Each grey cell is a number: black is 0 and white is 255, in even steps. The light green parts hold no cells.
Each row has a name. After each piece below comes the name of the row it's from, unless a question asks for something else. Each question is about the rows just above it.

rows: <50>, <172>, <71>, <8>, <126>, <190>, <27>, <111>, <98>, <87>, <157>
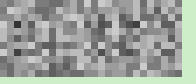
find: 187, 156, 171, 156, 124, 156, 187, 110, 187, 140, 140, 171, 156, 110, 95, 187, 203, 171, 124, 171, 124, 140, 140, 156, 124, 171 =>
<126>
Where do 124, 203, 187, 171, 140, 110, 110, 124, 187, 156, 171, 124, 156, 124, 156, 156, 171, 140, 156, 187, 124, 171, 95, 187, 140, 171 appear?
<172>
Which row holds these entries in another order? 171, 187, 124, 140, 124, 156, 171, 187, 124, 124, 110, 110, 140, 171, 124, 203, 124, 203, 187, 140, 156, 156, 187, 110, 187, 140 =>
<50>
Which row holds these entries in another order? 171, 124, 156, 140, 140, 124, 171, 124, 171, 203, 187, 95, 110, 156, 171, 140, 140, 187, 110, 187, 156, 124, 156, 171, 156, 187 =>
<126>

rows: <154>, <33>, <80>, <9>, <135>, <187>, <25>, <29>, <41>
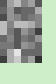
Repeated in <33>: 104
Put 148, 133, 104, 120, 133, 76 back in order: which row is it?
<80>
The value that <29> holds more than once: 104
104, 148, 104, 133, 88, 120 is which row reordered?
<187>

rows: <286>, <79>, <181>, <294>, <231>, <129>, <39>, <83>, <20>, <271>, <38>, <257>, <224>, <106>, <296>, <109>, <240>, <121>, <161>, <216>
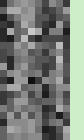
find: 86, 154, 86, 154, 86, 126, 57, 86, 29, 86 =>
<240>
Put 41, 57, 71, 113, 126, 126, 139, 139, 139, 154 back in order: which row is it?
<121>
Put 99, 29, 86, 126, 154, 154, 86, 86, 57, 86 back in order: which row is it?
<181>

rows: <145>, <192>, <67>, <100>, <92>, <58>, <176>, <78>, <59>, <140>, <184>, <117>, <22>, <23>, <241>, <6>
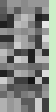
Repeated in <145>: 151
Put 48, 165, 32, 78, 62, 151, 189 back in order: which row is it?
<78>
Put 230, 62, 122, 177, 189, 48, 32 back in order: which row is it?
<100>
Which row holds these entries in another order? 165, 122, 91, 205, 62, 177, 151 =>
<6>
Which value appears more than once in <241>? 91
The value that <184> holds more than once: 62

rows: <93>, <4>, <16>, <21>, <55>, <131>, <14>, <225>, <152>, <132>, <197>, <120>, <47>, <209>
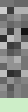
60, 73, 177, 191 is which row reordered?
<14>
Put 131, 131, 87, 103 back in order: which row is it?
<225>
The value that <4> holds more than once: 177
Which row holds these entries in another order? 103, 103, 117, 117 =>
<93>
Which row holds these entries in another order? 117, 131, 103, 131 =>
<209>
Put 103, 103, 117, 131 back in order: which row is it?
<21>

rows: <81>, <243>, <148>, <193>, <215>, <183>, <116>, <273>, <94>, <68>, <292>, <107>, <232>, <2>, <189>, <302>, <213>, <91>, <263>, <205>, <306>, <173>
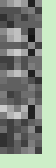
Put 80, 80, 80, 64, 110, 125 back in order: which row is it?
<243>
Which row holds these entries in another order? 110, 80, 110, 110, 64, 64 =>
<94>
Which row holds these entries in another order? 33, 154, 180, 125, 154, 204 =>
<213>
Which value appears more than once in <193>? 96

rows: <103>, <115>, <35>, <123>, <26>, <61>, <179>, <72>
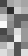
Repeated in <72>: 221
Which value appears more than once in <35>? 95
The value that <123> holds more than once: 140

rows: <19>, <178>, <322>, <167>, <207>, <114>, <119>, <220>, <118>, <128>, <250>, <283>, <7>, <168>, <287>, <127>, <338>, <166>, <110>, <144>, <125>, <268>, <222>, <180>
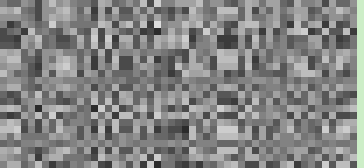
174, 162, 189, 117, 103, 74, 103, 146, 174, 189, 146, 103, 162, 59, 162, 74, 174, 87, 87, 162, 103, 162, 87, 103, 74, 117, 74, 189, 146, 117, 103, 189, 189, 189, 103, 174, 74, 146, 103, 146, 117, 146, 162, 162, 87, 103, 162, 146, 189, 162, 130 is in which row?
<268>
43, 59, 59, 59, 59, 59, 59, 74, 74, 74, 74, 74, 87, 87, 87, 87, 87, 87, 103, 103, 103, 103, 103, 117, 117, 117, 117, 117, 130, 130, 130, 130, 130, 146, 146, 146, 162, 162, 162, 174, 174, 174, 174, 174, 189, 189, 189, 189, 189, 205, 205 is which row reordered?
<180>
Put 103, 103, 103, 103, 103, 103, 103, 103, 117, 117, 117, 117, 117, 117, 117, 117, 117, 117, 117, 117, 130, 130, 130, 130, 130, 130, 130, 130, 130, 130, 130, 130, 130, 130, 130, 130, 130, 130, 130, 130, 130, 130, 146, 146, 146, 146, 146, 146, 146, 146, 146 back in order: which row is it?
<125>
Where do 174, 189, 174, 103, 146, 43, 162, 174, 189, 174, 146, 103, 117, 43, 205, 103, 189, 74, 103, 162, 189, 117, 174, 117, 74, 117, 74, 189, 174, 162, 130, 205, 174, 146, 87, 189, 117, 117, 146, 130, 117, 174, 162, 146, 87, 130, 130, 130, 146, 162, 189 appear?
<127>
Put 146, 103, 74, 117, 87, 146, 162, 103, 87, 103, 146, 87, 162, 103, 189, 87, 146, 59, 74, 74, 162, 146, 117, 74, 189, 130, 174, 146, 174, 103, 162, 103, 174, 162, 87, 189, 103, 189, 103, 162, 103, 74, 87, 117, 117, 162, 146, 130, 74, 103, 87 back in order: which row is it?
<287>
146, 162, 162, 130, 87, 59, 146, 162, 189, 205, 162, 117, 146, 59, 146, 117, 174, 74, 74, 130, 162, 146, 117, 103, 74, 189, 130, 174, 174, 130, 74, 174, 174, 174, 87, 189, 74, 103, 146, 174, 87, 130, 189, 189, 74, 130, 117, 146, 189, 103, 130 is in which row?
<128>

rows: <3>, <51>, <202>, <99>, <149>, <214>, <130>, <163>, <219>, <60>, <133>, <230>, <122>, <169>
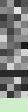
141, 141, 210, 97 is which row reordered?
<214>
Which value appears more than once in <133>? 41
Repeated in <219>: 127
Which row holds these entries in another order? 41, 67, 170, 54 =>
<122>

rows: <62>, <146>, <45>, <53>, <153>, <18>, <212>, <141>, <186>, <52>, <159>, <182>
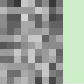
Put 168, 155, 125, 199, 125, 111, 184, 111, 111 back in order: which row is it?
<159>
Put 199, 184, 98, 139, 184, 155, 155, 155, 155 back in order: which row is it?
<146>
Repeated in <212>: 139
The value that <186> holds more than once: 111
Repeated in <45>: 85
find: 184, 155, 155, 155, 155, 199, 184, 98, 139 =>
<146>
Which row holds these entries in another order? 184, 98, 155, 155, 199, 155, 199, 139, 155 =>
<141>

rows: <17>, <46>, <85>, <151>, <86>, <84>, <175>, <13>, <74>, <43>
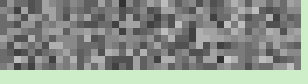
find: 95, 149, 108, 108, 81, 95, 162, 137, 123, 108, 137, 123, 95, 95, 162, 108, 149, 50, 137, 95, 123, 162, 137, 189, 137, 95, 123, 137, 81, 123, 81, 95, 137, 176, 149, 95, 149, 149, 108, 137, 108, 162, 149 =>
<17>
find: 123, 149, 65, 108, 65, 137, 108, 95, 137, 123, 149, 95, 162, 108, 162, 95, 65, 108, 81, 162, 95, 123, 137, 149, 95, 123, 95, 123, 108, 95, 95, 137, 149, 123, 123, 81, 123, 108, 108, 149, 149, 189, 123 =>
<43>
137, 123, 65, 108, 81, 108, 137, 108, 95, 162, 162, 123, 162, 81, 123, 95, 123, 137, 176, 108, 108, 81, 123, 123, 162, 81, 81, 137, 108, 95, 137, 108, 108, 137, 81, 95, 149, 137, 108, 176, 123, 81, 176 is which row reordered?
<13>
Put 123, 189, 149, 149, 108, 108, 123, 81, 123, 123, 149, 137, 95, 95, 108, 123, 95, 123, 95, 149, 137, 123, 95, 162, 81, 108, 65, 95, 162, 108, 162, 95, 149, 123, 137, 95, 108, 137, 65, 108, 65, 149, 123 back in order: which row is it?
<43>
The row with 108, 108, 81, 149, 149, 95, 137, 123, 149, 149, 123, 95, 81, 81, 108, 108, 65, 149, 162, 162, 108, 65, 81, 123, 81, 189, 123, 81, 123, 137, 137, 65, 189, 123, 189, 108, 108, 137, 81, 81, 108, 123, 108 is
<151>

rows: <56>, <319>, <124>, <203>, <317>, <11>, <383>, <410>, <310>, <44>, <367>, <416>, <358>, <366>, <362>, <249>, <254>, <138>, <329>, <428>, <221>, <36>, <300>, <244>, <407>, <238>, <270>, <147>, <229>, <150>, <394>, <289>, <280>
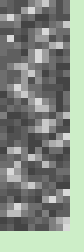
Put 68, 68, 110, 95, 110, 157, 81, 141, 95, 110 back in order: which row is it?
<416>
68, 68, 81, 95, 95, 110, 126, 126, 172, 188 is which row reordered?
<221>
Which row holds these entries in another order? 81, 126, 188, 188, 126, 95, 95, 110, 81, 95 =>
<238>
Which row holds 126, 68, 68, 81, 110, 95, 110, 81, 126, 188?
<254>

